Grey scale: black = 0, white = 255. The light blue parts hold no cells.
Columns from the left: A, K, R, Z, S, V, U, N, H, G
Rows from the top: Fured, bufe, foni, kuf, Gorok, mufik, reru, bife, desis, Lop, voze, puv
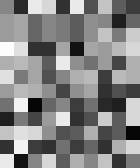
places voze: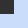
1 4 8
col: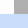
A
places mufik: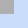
6 10
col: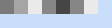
S

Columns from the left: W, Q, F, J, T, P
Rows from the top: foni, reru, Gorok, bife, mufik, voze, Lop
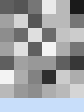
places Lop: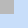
1 5
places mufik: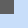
1 5

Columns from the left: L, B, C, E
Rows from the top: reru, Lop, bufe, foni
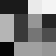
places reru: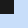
1 2
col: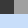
B
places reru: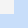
4
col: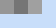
C
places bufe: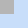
1
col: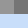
C
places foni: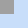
2 3

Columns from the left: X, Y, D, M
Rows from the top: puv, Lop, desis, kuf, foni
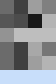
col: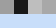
D
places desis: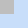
2 3 4

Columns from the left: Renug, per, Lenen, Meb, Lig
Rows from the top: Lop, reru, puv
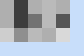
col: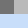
Lenen
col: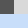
Lig
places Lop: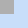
1 3 5
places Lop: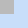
4

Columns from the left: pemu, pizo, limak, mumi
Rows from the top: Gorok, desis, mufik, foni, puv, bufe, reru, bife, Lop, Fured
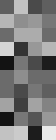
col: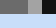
pemu
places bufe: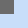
1 3 4
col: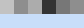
pizo
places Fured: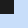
3

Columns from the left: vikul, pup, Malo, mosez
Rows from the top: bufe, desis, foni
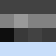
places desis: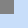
1 3 4
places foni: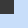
2 4
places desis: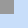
2
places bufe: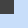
1 2 3 4
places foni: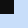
1

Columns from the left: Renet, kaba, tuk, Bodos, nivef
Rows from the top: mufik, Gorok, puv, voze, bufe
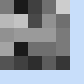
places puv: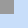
2 3 4
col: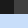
kaba
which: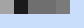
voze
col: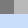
Renet
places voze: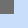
3 4

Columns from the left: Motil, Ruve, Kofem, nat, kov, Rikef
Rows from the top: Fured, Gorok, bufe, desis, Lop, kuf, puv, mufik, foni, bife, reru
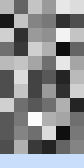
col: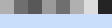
nat
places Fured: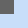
2
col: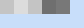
Ruve
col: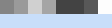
Kofem

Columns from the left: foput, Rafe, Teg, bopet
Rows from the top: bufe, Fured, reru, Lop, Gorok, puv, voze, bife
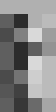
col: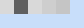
Teg
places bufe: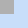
1 2 3 4

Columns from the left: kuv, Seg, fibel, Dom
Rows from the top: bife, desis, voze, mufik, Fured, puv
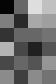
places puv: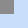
1 3
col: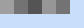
Dom

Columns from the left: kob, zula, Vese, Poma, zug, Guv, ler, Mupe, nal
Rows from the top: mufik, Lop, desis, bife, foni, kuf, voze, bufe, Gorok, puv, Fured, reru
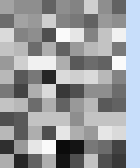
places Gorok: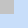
3 4 5 7 8 9
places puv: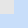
5 8
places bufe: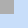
4
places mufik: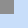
2 3 5 8

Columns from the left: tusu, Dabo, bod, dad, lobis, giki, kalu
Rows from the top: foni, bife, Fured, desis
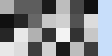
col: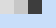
kalu
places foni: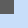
2 3

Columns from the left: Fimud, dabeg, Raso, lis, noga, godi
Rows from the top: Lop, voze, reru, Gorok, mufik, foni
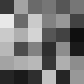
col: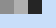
noga
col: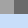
dabeg
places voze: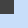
6
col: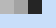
Fimud
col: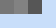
lis

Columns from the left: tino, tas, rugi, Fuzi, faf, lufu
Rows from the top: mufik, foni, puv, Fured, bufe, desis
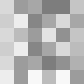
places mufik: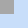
3
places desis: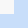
3 5

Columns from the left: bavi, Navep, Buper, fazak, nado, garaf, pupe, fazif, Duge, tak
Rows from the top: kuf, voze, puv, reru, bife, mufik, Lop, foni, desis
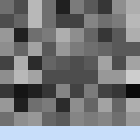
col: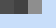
garaf
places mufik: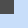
4 5 6 7
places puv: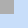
5 10

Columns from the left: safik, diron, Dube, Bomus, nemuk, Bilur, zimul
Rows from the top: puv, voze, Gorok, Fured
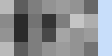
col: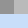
safik
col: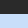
diron
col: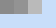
safik
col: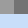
zimul
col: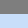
Dube

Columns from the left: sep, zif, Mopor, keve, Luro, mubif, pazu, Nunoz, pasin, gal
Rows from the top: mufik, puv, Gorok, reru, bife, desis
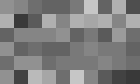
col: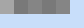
pazu
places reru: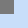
6 8 9
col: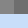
Mopor
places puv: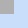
1 4 6 8 10
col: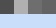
gal
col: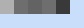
gal
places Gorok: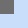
10

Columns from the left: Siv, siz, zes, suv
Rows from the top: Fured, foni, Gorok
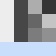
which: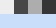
Fured
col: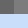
zes

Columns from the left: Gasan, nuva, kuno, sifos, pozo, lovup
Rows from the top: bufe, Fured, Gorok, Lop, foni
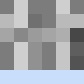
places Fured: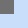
3
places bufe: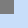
1 3 4 6
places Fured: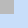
1 5 6
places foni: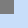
1 4

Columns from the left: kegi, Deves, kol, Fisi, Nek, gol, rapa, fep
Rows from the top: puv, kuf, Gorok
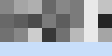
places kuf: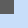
2 5
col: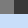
Fisi
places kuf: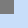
4 6

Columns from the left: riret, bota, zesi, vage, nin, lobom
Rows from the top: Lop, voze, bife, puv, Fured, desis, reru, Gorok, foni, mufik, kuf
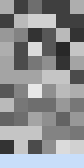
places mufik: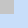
1 2 3
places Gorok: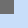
3 4
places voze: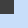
1 5 6
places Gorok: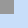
5
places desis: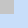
4 5
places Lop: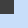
2 4 5
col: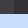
lobom

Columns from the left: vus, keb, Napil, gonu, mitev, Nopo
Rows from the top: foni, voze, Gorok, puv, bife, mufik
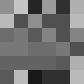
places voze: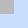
1 6
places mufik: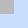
2 6

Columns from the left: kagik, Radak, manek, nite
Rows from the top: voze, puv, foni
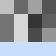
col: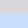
Radak
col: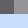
nite
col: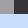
manek
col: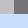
kagik
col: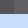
nite

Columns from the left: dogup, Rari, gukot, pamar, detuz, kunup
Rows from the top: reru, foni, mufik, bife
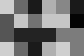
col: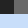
Rari
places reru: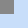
5
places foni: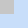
2 4 5
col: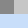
detuz
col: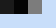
kunup
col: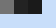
gukot
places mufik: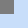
5 6

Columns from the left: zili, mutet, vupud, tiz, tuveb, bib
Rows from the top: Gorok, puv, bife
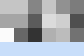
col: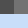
bib
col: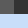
vupud
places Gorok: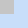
1 2 4
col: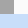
zili
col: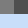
bib

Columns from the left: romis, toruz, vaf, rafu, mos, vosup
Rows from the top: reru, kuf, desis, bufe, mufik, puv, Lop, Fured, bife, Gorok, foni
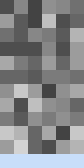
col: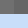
vosup
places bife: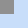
3 5
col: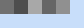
romis
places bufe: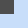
1 2 3 5

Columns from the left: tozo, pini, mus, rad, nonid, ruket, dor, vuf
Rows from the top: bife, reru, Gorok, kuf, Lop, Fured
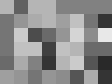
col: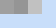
nonid
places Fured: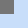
3
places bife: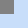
5 6 7 8
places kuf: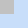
2 3 5
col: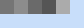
dor
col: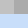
pini
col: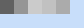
pini

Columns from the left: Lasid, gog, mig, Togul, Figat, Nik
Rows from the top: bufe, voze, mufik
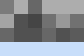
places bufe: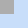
2 4 5 6
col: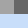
Lasid
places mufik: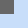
1 4
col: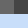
mig
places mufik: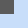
6
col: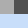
gog

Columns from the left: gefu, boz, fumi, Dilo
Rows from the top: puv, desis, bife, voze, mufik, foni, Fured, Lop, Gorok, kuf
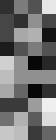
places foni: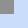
2 3 4
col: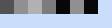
fumi
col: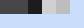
gefu

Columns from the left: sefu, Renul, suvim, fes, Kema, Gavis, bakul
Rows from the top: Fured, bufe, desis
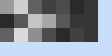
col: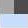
fes
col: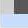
Renul

